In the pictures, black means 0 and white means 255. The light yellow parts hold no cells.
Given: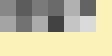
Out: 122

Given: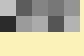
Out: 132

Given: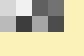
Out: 96

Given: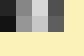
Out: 215

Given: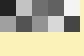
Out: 111

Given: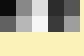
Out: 222

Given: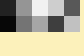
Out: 241
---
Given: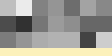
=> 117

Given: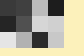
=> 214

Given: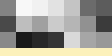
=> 160

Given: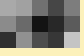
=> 19

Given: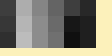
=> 140

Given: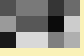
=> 87

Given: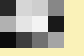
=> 243

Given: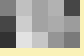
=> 163

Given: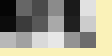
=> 88

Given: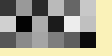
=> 171
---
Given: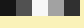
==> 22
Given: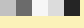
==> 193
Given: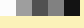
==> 252
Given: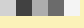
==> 210
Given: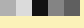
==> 176
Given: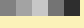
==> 129
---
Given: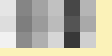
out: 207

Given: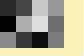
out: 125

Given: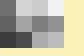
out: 187

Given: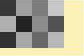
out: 183

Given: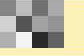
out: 98

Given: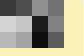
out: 93

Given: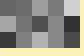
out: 74

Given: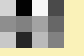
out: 129

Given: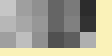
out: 175
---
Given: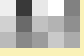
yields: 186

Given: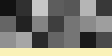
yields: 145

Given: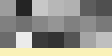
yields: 107

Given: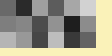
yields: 181

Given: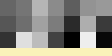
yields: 50

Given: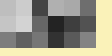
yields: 125

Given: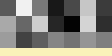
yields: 156
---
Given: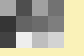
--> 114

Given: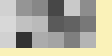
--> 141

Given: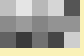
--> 85

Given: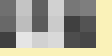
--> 126

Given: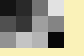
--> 226

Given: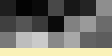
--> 142

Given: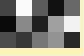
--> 104

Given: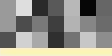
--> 102
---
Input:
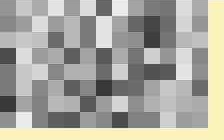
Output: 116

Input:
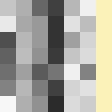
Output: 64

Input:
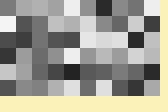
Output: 137

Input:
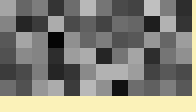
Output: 192

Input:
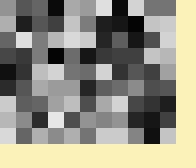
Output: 211
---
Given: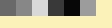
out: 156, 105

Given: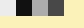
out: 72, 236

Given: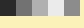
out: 140, 42

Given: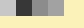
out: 162, 199

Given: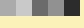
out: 44, 171

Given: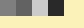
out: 41, 127

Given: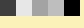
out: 0, 62

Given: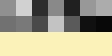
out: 172, 113
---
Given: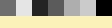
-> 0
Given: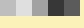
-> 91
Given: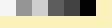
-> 3
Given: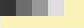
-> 222
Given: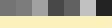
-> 35
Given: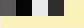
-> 46
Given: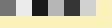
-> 209
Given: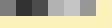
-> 151
